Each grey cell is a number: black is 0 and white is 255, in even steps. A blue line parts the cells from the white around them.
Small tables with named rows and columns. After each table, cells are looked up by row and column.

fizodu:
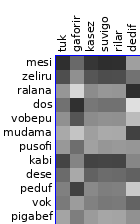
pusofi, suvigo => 150
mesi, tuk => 47
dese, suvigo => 108
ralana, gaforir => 214
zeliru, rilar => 78
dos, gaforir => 48
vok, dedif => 99
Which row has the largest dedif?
dos

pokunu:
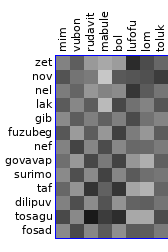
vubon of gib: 93
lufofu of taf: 165
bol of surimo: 134
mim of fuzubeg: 87
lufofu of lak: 113
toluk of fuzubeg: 92
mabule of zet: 168
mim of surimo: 138
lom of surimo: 111
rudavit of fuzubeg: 93
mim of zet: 130
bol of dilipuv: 147
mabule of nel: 131
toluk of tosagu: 76
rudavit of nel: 150
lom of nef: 106
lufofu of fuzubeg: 124
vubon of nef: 68

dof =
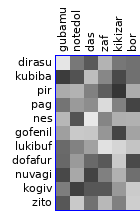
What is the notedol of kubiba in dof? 82
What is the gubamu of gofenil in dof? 159
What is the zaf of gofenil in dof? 150
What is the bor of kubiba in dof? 112
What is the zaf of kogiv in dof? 87
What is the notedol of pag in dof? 154
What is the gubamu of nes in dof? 183
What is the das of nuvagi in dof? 67
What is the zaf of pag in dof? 219
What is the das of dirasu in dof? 89
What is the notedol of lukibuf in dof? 130
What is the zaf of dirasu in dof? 179
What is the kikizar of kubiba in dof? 73
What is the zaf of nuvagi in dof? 128
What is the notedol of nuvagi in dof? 168
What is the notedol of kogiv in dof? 64
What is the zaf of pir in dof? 94
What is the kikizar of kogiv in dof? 153
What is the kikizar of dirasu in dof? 119
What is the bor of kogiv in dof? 203

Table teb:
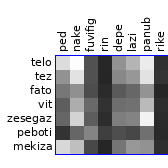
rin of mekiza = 38
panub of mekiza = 146
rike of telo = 48
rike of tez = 52
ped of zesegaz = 102
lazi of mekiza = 152
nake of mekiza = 191
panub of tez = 226

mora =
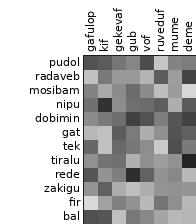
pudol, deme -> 125
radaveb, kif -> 121
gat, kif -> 192
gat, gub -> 123
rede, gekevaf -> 126
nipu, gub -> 112
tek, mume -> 79
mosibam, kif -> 169
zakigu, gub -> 190
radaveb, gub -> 152

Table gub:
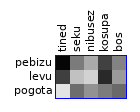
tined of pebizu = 6
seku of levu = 193
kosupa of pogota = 124
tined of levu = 63
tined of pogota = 228
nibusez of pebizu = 170
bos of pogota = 105
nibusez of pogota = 146
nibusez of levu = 210
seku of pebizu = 123
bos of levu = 154
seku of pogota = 109

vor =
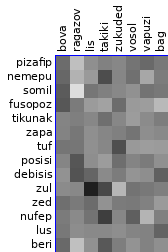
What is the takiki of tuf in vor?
135
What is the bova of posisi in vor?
133
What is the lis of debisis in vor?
101
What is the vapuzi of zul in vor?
120
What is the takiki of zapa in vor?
134
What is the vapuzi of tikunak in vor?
139

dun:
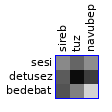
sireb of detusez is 91
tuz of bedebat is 128
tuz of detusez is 12
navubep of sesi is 141
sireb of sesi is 137
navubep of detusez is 61
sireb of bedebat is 83
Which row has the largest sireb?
sesi

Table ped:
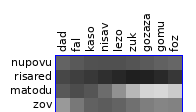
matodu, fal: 76
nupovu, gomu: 97
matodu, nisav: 108
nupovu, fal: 89
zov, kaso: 97
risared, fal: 63
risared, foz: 55
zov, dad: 153
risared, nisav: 47
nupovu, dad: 99
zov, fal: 120
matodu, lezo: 145
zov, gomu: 133
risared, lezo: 39
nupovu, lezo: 80
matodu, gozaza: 212
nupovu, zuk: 84
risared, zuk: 31
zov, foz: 130
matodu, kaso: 85
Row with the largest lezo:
matodu

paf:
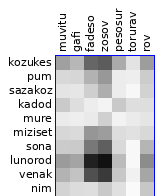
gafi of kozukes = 183
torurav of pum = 238
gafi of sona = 202
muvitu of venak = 179
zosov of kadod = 244
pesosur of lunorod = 187
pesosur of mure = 242
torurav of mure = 235
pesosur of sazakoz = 236

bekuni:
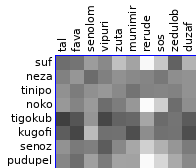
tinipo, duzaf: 146
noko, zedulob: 109
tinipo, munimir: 115
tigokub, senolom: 149
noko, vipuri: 109
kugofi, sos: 113
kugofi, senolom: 187
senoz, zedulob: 150
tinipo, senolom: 144

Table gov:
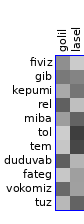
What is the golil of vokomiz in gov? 105
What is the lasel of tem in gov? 71
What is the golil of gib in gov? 121
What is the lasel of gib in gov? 132
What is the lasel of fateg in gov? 159
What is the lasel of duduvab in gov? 181
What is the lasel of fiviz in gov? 203
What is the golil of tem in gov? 198
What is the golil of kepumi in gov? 169

